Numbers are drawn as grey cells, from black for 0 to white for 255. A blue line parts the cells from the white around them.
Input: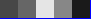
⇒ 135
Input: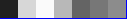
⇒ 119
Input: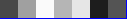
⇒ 29
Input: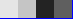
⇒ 35
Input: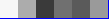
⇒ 90
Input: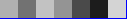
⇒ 28
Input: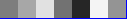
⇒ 244
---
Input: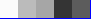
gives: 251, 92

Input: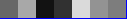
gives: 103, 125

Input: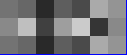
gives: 115, 148

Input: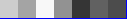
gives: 205, 76

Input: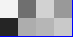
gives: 243, 201

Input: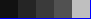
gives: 17, 191

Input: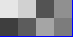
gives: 230, 124

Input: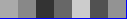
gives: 170, 147

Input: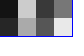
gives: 19, 233
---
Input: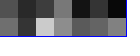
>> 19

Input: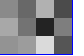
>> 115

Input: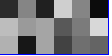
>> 88

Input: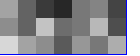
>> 120

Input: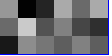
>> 129

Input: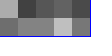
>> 86

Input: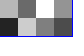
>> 106
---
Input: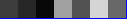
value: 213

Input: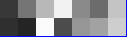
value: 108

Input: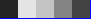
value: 132

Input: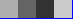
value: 50

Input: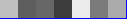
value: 123

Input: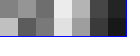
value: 70

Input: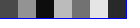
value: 229

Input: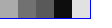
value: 13

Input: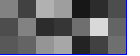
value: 44

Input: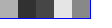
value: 229
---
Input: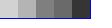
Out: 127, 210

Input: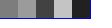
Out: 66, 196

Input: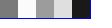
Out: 156, 251

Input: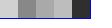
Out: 169, 209

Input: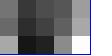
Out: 65, 253

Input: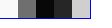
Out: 8, 249
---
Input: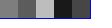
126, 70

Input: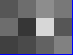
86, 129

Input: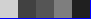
209, 32

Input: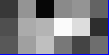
56, 110

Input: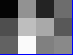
4, 137

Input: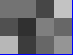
115, 149
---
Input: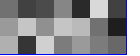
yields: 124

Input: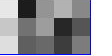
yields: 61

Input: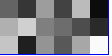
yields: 167

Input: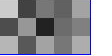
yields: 119

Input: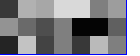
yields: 186

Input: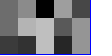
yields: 38

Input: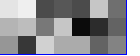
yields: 99

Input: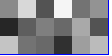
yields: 158

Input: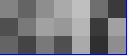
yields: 47

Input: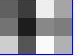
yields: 250
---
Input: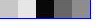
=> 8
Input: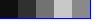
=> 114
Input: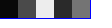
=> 237
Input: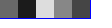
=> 221
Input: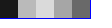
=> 218
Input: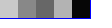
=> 103
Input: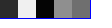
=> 4
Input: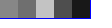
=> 195
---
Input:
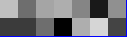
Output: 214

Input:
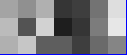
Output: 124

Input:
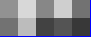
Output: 84

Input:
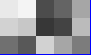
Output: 67

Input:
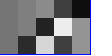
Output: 237

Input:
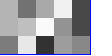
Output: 147
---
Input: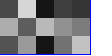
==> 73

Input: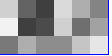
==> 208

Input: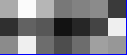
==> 171

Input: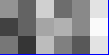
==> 147

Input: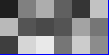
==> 31

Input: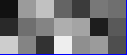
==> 17
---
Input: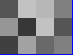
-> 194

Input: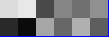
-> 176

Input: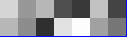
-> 161

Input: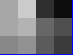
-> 103

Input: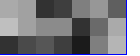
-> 106

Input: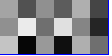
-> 133
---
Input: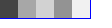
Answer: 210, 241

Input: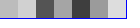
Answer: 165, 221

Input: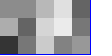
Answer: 213, 235

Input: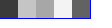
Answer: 167, 243

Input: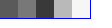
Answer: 57, 246

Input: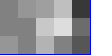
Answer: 200, 221
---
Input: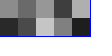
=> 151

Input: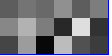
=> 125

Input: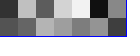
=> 92

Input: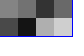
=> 51

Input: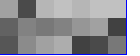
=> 120

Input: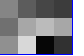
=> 187

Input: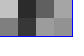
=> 96

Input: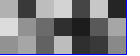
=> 107

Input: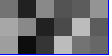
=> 33
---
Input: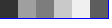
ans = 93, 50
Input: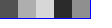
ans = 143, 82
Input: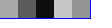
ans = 148, 168
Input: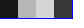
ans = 56, 23
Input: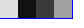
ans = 160, 224
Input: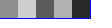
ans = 40, 143
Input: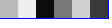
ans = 58, 185
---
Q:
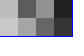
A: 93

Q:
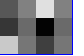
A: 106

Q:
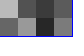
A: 82

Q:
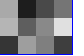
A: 94

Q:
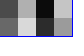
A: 176

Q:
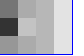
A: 195

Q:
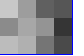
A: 167
